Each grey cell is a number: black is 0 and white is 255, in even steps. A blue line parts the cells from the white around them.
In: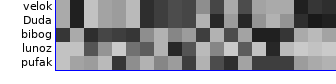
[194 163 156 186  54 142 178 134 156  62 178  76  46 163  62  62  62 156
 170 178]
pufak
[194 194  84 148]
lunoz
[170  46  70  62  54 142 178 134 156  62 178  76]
bibog
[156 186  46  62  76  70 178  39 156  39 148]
Duda
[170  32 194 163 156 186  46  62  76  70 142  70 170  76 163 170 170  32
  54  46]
velok

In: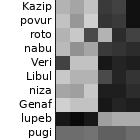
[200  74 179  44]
roto
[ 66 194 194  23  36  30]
Veri
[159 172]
lupeb
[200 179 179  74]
Libul

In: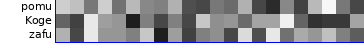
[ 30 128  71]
Koge
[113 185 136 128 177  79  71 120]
pomu
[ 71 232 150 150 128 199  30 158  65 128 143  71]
zafu
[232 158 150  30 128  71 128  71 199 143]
Koge
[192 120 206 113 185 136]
pomu

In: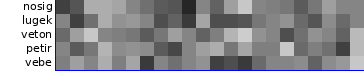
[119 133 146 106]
lugek
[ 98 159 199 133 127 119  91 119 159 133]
nosig
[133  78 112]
veton
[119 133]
lugek

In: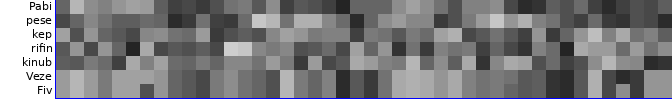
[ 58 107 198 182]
pese
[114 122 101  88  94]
Fiv
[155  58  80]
kep
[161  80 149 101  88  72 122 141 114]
Fiv

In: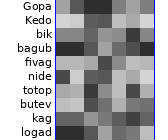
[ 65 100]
kag
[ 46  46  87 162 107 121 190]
logad
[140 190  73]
totop

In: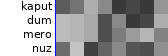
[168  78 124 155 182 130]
mero
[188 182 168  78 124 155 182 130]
mero
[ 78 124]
mero
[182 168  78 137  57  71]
dum
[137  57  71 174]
dum
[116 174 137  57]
kaput

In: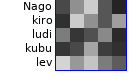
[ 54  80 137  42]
ludi
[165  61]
kubu
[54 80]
ludi
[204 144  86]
kiro
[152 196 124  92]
lev
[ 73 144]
Nago
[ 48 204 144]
kiro

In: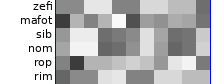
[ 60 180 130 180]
mafot
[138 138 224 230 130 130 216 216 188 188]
rim
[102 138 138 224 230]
rim

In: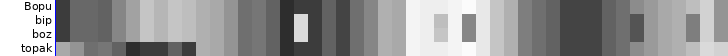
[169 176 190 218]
topak
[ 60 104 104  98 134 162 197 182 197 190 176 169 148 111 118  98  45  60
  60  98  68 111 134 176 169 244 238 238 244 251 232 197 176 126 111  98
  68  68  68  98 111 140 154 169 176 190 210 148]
Bopu
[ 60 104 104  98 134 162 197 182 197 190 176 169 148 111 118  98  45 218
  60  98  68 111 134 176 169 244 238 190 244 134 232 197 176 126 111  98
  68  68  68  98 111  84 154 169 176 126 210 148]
bip
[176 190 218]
topak

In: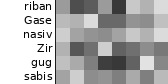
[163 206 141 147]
sabis
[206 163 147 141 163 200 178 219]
nasiv
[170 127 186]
sabis

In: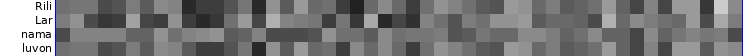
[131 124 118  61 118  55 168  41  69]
Lar
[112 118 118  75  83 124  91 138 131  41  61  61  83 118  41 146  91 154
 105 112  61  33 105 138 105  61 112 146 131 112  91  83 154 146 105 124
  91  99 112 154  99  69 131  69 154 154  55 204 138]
Rili
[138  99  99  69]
nama

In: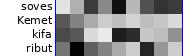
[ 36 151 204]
ribut
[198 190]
kifa
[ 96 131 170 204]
ribut
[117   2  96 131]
ribut
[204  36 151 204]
ribut
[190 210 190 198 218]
Kemet
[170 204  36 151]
ribut

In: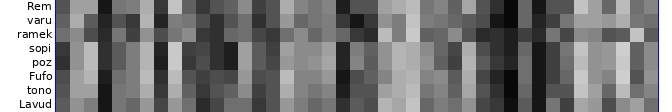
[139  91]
Fufo
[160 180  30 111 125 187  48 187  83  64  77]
Fufo
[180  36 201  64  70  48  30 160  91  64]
sopi
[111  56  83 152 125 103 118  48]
Lavud

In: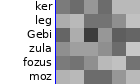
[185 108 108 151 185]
moz
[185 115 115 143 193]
leg
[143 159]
zula
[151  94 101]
Gebi
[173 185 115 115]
leg
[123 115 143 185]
fozus

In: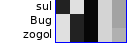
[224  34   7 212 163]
Bug
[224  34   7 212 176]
zogol

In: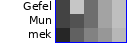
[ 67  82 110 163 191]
Mun
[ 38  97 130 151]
mek

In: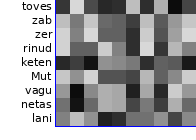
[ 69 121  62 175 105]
netas
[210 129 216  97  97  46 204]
zer
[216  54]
rinud

